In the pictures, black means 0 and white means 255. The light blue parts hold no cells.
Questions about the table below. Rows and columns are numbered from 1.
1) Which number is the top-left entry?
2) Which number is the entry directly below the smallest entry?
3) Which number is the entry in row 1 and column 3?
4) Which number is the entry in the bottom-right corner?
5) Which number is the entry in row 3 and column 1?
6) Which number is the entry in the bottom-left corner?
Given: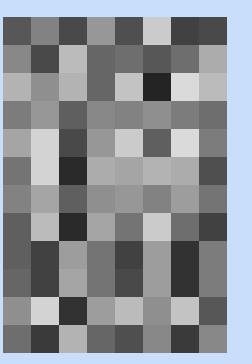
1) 87
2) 143
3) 73
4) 136
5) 179
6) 110

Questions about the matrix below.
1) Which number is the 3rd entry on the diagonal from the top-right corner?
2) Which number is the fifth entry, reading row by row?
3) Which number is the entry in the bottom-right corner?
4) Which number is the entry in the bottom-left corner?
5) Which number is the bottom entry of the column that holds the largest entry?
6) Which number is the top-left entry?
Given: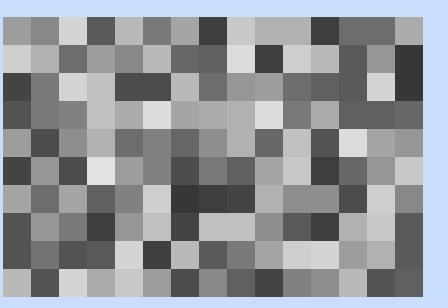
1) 90
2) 185
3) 96
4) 185
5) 171
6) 157

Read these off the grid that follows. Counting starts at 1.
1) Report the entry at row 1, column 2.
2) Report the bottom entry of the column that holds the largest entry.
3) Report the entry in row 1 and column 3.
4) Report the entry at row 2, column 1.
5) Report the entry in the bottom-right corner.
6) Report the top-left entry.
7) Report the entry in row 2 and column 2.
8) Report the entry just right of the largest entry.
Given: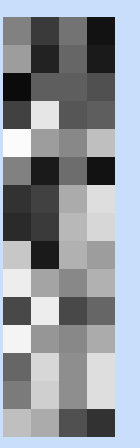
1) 58
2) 191
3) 115
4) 157
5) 50
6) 129
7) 34
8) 157

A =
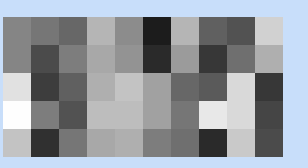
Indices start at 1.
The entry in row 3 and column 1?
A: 225
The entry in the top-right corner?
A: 209
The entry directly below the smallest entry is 42
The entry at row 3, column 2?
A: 61
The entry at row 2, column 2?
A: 75
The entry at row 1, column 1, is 133
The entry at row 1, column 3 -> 103
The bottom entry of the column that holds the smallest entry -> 125
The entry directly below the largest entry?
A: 195
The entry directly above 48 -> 125
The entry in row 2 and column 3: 125
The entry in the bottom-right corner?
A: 75

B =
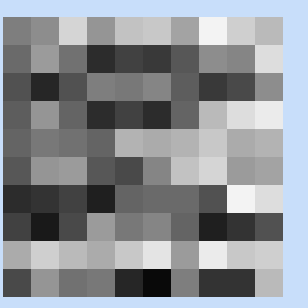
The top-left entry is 126
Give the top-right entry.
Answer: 186
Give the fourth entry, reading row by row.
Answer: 149
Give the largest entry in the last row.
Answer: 186
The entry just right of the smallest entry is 126
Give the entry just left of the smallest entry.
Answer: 38
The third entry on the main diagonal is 81
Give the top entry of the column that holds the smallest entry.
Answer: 200
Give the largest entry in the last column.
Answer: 235
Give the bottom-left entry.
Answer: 73
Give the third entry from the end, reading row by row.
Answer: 51
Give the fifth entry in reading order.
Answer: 194
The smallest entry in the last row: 9
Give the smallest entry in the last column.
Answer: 81
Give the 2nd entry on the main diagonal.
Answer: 155
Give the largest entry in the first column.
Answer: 171
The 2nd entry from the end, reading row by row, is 51

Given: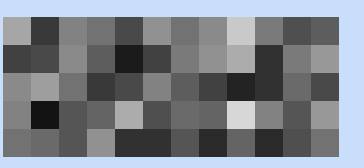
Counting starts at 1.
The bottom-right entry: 114
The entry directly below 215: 100
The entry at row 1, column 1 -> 166
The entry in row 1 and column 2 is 57
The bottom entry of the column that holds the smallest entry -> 106
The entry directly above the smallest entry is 158
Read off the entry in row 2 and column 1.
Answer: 65
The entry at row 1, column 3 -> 130
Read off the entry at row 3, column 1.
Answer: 138
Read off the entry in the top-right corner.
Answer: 93
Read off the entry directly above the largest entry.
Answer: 35
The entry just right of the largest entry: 130
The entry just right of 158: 114
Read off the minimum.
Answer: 19
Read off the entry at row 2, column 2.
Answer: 73

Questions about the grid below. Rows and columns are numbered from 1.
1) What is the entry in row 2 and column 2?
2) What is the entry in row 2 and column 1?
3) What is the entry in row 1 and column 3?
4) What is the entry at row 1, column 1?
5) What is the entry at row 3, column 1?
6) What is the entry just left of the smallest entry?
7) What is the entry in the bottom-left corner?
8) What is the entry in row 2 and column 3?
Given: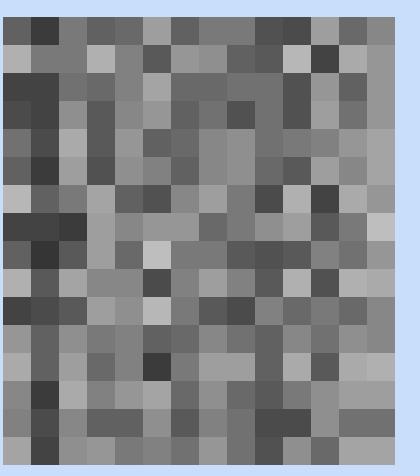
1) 121
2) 176
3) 121
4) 97
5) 67
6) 97
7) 164
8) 121
